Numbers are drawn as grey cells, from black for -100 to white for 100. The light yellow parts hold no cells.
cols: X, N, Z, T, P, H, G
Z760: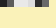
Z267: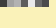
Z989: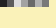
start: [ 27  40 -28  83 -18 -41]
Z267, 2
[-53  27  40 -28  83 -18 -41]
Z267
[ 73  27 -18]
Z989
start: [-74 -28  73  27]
Z989, 1

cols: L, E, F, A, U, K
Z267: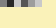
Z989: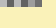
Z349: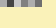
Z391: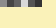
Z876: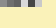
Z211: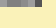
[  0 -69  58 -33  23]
Z267
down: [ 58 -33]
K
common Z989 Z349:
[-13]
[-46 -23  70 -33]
Z391
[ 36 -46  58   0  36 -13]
Z349
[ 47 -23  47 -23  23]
Z989

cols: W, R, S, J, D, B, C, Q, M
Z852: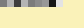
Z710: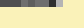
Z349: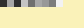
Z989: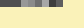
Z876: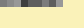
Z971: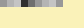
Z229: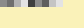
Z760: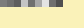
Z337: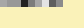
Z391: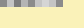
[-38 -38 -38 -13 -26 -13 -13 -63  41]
Z710
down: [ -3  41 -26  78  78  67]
C
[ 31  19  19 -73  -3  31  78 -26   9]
Z337
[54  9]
Z391
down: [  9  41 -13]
R
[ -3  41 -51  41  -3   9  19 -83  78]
Z852

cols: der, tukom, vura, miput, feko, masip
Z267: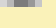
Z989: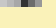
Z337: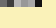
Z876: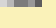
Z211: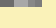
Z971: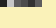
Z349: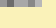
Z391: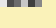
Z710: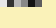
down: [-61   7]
feko
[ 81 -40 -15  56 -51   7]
Z391
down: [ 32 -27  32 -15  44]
vura

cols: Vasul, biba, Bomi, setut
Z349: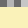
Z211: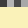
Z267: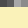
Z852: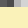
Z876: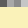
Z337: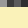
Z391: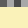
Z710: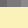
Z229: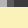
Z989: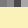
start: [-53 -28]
Z337, 2
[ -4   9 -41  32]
Z989
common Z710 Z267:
[9]
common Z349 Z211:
[42]

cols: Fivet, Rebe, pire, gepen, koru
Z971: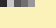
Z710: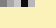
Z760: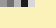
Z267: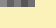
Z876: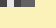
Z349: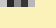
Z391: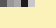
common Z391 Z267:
[-32]
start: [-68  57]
Z971, 1
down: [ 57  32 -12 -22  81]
Rebe

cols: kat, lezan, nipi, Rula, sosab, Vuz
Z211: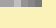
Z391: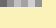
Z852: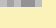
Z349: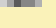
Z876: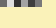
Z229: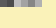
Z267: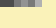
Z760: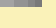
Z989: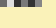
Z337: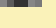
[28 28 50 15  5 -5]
Z211
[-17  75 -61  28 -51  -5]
Z876
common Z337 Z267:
[-5]
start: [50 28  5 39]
Z229, 3
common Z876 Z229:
[28]
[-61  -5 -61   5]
Z989

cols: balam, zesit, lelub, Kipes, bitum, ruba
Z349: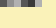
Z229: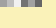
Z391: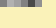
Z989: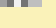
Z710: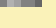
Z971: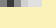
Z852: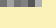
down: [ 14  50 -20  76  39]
ruba
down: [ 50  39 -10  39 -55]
zesit
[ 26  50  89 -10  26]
Z229
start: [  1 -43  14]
Z391, 4
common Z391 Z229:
[26]
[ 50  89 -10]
Z229

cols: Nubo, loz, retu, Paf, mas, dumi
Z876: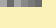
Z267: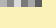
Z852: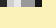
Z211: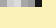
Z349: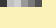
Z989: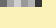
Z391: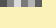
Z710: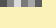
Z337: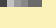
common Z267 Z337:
[7]
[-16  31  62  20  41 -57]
Z989
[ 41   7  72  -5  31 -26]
Z267

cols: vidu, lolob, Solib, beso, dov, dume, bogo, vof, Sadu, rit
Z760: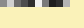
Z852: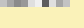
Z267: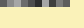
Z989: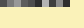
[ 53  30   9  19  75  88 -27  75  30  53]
Z852
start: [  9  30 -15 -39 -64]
Z267, 2
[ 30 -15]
Z267
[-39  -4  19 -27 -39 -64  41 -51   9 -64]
Z989
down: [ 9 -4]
lolob

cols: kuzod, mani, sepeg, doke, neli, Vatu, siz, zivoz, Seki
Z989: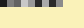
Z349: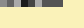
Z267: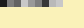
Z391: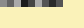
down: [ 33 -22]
sepeg
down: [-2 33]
Vatu

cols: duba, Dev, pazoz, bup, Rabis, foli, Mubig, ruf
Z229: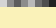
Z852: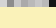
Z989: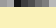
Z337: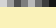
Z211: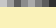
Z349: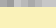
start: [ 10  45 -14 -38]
Z229, 4
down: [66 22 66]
duba
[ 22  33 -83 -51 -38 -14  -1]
Z989
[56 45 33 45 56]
Z349
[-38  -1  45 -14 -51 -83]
Z337
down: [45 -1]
Mubig

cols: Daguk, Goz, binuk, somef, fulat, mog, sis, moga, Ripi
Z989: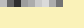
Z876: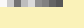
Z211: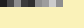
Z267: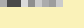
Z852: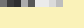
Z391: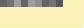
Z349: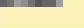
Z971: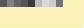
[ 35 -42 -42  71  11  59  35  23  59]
Z267
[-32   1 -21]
Z971
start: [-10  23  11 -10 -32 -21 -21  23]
Z349, 2
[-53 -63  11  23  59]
Z211
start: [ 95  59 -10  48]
Z876, 1
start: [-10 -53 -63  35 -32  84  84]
Z852, 1

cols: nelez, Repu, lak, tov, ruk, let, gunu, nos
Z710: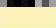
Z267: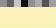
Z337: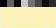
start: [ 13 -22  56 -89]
Z267, 1
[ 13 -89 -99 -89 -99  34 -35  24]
Z710
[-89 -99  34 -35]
Z710
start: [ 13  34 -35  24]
Z267, 5

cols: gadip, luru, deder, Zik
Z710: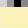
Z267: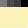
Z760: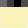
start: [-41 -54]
Z267, 2
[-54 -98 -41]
Z760
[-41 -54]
Z267
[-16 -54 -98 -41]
Z760

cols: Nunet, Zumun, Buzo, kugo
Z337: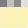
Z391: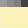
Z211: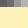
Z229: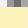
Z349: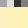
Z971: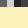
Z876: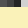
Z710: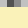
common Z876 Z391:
[-49]
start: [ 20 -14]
Z229, 2
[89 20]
Z229
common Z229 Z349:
[30]
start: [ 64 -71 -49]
Z971, 2

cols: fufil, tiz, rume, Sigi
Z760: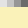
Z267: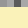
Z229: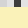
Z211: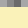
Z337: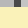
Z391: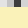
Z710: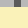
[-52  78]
Z229
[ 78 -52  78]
Z229
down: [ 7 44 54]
tiz
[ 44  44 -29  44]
Z710
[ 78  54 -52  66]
Z391
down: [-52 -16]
rume

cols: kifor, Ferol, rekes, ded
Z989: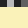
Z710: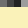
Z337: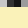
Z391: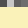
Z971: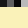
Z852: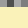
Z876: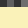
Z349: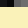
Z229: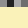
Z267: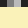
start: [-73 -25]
Z989, 3
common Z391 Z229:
[-14]
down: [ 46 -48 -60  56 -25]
Ferol
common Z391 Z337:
[56]
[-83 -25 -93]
Z971
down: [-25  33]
rekes
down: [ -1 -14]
ded

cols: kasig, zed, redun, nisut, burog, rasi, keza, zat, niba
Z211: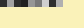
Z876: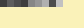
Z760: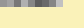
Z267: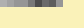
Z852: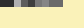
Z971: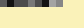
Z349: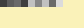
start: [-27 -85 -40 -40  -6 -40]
Z971, 1
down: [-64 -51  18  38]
kasig

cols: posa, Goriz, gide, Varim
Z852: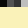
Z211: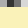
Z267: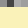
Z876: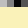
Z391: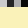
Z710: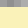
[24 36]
Z710
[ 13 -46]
Z267
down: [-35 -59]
Goriz

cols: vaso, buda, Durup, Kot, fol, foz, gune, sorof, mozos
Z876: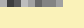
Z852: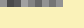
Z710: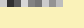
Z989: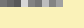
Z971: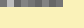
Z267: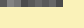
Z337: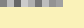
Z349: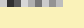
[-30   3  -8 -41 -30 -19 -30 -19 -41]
Z267
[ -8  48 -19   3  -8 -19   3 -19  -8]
Z971
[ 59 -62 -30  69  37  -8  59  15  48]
Z349
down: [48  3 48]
buda

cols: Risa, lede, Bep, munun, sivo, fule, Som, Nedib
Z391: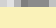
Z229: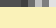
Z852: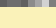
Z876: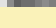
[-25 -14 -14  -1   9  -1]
Z876
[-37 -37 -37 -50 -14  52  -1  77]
Z229
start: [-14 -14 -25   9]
Z852, 2
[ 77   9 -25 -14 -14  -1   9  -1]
Z876
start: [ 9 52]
Z391, 7
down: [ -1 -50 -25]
munun

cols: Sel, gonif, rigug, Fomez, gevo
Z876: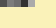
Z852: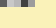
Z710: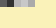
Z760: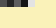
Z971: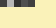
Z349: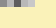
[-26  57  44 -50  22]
Z852
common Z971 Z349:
[44]
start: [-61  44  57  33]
Z710, 2
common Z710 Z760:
[-26]

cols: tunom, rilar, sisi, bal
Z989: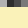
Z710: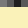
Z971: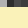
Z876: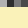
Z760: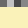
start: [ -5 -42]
Z876, 3
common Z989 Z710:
[-5]
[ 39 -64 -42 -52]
Z971
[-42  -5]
Z989
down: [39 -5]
tunom

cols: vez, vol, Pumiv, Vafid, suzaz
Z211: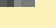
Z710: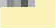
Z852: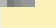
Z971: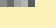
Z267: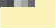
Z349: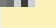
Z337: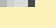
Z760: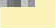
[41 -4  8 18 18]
Z852
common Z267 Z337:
[-42]
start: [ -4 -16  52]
Z760, 2
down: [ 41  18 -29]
suzaz
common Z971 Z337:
[41]
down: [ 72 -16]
Pumiv

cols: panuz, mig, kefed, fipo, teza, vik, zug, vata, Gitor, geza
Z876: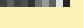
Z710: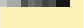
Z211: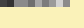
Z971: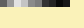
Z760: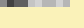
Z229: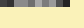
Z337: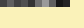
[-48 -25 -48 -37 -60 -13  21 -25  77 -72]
Z876
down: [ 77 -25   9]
kefed
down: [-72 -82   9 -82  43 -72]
geza
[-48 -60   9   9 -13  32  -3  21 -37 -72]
Z229
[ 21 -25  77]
Z876

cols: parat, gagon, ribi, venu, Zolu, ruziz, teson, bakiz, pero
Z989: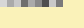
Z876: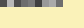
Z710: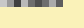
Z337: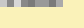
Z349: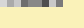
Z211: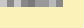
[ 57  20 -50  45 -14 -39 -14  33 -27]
Z710
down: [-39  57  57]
parat
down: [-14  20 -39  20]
teson
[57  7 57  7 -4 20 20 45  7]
Z211
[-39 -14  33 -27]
Z710

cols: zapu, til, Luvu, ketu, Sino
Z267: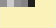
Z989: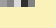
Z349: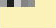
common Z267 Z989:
[3]
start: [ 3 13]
Z349, 4
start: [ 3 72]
Z989, 2
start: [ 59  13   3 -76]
Z267, 2
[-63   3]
Z989

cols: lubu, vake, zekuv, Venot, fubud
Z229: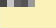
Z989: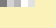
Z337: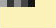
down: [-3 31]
lubu
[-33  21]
Z229

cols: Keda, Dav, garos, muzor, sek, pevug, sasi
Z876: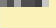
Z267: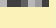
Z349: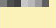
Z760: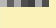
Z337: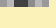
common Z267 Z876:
[-50]
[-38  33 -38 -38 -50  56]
Z876
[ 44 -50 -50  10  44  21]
Z337
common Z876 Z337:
[-50]

